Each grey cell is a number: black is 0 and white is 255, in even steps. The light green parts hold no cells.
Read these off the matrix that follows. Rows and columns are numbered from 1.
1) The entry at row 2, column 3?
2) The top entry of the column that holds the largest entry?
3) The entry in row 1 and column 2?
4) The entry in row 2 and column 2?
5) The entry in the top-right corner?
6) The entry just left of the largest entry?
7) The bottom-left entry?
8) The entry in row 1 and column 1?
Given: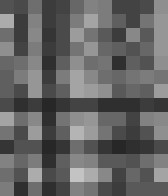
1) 130
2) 103
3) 74
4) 60
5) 143
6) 89
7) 124
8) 82

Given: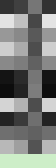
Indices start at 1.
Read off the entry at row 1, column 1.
50
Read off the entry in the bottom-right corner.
184
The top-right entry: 50
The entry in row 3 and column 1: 152
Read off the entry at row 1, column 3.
118
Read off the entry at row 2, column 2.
192
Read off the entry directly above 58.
178
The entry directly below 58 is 105
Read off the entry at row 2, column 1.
227
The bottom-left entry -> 184

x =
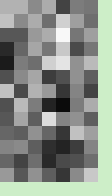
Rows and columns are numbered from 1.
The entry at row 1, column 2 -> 178
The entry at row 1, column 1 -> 178
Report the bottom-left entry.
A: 153
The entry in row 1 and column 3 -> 138
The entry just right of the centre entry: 54
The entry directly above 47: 102
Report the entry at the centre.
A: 153
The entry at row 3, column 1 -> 87
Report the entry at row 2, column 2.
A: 138
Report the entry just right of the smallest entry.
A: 124
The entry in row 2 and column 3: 172
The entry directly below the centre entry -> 35
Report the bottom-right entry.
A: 200
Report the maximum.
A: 248
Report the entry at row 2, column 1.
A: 193
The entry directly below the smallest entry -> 132

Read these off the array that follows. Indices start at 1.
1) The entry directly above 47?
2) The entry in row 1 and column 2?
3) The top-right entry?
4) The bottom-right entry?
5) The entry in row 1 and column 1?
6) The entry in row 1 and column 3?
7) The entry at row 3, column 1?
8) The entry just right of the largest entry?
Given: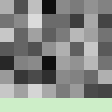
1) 15
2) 81
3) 130
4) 68
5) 176
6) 191
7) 199
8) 107

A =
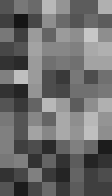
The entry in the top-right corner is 176
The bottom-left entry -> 84
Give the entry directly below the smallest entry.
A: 63
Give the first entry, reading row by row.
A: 84
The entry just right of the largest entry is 142
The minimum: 21
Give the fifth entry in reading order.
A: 148
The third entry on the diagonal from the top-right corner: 142
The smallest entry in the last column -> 28
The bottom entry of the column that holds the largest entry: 63
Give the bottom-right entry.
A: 63
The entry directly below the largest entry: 169
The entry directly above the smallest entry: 120
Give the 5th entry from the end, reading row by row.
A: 106
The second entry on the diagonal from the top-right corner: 106
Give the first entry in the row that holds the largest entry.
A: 120
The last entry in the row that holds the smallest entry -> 92
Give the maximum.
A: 199
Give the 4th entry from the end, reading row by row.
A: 57
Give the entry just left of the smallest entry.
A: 63

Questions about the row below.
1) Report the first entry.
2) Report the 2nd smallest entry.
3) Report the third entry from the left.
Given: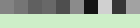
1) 131
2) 54
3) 96

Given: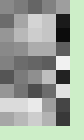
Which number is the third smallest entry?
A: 34
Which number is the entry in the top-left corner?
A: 137
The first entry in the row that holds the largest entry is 129
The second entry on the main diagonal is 166
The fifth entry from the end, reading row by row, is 166
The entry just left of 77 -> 116
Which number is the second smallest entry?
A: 26
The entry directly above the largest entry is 93
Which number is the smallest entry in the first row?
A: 101
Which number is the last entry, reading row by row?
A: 56
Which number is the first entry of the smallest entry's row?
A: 150
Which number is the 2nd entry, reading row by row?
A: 123
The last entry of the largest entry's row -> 241
